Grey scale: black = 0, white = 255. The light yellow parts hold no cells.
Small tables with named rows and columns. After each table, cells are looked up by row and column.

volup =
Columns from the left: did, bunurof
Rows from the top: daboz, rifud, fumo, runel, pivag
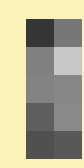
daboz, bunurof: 119
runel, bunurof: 137
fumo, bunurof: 135
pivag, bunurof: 88
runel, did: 94
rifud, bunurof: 200
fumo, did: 131
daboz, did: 54
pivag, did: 80
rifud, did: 128
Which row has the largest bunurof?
rifud

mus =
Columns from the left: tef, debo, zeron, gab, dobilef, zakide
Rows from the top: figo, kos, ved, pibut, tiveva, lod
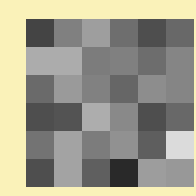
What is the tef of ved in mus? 106
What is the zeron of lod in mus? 95
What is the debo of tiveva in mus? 163
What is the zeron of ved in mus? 129
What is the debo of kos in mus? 172
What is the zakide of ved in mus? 133
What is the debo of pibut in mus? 83

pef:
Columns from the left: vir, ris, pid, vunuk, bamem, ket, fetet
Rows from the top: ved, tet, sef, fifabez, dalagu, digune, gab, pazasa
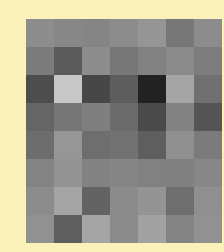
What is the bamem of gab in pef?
148
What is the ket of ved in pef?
119
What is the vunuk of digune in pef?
134
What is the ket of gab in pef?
110
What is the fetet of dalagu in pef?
123
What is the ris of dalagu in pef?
150
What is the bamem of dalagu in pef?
94
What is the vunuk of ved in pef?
140
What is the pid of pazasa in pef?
165
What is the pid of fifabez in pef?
127

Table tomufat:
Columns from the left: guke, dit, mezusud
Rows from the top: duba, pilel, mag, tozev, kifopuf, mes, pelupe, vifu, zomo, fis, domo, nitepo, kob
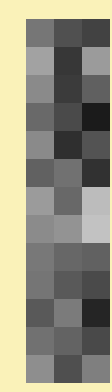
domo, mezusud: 37
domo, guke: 89
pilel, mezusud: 155
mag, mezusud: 96
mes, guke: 97
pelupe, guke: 155
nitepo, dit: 99
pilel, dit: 55
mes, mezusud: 49
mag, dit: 59
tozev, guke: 105
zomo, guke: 120
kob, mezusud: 127
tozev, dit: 74
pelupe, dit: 104
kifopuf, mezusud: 83
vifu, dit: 147
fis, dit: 89
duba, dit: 80

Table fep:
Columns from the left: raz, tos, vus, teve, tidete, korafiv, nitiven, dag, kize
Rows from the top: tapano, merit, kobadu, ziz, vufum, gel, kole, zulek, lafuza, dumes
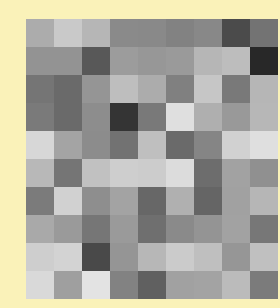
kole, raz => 123
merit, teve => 156
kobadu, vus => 149
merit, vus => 88
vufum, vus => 140
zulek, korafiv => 138
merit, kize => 40
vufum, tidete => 191
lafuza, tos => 211
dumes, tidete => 96
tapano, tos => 201
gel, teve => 206
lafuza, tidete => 183
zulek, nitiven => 148
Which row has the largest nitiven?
kobadu

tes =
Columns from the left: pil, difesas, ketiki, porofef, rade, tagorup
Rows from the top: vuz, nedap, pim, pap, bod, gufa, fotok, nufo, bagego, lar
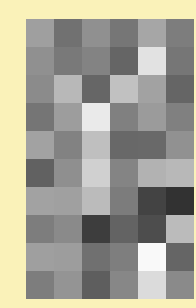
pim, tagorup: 101
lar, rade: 219
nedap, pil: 144
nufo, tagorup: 187
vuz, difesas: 113
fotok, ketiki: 187
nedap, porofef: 101
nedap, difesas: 121
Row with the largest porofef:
pim

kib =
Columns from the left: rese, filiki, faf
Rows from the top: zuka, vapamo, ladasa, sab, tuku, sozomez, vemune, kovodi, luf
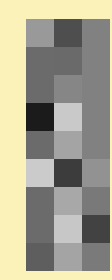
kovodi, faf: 66
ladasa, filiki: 134
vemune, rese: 107
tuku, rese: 107
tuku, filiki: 164
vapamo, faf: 129
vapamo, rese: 107
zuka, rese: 153
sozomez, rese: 203
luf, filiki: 164
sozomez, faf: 146

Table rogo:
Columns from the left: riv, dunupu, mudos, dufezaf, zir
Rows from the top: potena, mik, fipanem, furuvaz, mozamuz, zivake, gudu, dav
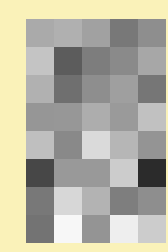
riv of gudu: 120
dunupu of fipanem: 111
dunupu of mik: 92
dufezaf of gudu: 126
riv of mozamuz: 191
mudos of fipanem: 142
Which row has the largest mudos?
mozamuz

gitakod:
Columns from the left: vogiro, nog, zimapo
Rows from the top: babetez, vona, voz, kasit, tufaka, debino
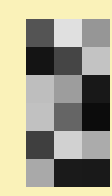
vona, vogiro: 20
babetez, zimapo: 150
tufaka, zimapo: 171
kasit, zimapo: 12
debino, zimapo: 25
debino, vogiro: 169
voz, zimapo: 24
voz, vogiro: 190
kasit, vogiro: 193
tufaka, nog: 209
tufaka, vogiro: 63
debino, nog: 26
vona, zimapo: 195
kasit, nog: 101

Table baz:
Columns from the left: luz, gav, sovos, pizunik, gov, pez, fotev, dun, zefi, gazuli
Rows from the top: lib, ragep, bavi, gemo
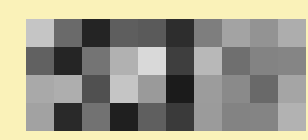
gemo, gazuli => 178
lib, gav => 106
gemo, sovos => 114
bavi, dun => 138
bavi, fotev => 156
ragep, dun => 111
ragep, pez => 62
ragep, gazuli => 133
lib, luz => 197
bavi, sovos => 80
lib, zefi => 147
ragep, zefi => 131
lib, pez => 45
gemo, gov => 95
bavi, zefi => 105
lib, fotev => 126
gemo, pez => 58
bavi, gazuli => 165

